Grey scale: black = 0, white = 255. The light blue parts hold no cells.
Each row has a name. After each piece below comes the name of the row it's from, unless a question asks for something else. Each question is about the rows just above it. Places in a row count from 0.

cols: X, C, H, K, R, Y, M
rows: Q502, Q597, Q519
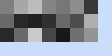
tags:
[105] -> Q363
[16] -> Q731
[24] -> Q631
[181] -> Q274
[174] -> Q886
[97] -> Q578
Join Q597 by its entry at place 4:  Q363
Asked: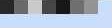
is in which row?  Q519
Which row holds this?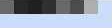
Q597
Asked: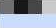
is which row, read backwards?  Q519
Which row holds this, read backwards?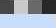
Q519

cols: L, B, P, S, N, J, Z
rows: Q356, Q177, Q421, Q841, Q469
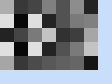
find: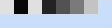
Q841
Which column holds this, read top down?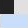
L
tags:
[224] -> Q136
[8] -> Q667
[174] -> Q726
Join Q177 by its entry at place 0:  Q136
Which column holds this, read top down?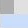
L
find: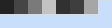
Q421
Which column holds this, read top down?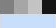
Z
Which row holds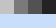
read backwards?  Q841

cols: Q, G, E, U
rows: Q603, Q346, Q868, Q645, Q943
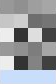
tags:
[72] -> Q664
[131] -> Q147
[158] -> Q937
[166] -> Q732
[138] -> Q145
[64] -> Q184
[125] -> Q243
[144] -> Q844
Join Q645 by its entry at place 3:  Q732
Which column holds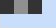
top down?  G
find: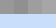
Q603
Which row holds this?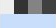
Q943

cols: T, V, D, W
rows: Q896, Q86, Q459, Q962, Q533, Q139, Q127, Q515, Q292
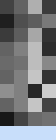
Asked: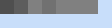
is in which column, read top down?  V
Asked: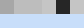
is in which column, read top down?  D
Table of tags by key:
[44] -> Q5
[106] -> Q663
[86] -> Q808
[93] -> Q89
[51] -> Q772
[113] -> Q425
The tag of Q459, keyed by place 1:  Q89
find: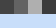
Q896
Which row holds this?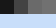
Q292

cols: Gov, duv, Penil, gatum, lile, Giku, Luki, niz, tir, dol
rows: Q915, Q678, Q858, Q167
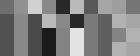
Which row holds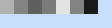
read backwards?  Q858
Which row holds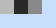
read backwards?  Q915
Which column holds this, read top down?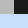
gatum
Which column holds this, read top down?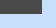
Penil
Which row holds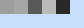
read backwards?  Q915
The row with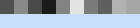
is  Q167
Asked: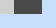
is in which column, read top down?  Penil

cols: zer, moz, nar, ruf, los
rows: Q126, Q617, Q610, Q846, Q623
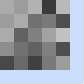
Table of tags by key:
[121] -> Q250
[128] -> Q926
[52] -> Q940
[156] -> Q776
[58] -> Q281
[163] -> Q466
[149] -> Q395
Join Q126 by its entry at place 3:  Q281
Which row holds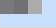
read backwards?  Q617
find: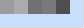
Q617
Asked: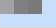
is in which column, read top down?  ruf
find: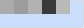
Q126

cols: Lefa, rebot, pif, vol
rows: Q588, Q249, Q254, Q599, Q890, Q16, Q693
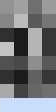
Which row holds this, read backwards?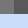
Q249
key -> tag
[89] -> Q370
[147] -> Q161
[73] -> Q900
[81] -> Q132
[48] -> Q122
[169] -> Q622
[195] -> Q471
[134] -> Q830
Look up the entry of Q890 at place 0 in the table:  Q132

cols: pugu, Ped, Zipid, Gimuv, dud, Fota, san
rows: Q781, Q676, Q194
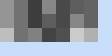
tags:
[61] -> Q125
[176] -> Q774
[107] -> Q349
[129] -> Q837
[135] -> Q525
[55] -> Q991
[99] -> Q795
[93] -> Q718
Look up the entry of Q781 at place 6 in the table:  Q795
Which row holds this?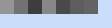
Q781
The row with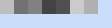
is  Q194
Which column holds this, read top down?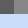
Fota

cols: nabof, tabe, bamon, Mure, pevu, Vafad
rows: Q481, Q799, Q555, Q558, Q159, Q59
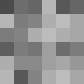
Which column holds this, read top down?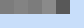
tabe
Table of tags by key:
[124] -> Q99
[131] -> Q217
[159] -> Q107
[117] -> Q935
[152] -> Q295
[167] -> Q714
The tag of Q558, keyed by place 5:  Q99
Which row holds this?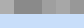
Q159
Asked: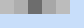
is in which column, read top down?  pevu
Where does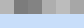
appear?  Q799
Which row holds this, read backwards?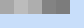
Q799
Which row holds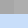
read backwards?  Q555

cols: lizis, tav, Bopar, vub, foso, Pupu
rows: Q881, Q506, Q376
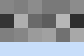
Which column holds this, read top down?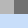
foso
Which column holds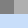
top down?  tav
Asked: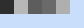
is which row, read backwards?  Q506
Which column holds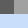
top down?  vub
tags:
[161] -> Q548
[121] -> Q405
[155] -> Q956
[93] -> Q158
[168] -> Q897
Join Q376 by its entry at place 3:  Q548
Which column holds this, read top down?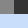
lizis
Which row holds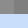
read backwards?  Q881

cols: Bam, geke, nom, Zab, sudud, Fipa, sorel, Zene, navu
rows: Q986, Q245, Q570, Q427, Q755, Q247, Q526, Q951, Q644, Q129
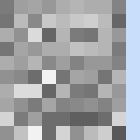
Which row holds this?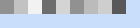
Q129
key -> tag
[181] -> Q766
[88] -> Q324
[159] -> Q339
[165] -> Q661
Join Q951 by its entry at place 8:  Q339
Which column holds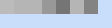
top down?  Zene
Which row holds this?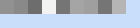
Q247

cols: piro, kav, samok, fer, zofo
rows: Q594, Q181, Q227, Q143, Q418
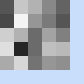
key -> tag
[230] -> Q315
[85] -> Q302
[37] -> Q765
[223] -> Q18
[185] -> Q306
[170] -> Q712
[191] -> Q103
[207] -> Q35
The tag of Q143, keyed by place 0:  Q18
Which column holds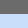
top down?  samok
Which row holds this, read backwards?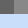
Q594
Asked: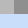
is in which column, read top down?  zofo
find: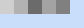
Q227

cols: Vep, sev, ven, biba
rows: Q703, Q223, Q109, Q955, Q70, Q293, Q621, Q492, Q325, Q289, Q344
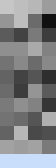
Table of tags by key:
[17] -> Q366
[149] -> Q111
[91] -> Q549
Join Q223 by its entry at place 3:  Q366
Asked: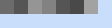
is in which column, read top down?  ven
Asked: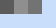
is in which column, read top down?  Vep
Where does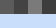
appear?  Q109
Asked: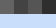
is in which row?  Q293
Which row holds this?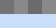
Q70

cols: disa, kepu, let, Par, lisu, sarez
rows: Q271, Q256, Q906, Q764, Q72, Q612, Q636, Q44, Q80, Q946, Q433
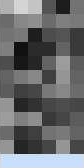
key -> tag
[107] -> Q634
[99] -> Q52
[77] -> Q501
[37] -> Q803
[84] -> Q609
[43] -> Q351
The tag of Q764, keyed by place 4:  Q52
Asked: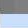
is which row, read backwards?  Q256
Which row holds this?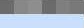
Q256

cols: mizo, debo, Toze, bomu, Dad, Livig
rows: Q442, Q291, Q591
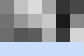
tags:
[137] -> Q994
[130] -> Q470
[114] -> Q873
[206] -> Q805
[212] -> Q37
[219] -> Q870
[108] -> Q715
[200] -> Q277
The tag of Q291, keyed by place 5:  Q994
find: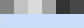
Q442
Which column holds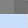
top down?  mizo
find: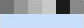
Q291

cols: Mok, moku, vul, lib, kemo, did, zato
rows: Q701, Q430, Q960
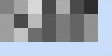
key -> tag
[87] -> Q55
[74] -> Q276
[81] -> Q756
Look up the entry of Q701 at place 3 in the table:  Q276
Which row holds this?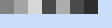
Q701

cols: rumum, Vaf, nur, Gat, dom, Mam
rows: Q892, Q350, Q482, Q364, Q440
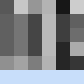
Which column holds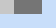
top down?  Vaf
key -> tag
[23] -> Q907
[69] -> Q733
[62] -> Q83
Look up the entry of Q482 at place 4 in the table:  Q83
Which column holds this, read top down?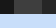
dom
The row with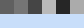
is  Q364

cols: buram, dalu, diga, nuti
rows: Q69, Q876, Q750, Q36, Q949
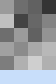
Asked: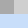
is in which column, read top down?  diga
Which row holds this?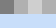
Q949
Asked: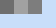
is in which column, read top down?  buram
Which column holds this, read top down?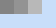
nuti
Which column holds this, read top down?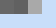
diga
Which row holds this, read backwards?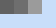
Q69
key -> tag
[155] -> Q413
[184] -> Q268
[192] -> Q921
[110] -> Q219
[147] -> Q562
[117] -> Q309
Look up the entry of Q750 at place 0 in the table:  Q219

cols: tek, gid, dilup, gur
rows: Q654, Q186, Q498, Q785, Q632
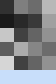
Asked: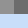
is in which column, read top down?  gur
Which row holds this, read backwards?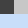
Q498
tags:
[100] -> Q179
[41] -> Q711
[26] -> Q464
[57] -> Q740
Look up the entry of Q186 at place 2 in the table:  Q740

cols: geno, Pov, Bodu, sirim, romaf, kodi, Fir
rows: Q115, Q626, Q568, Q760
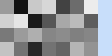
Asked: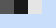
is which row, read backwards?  Q626
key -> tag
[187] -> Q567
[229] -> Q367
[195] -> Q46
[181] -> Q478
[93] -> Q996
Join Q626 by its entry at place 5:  Q567

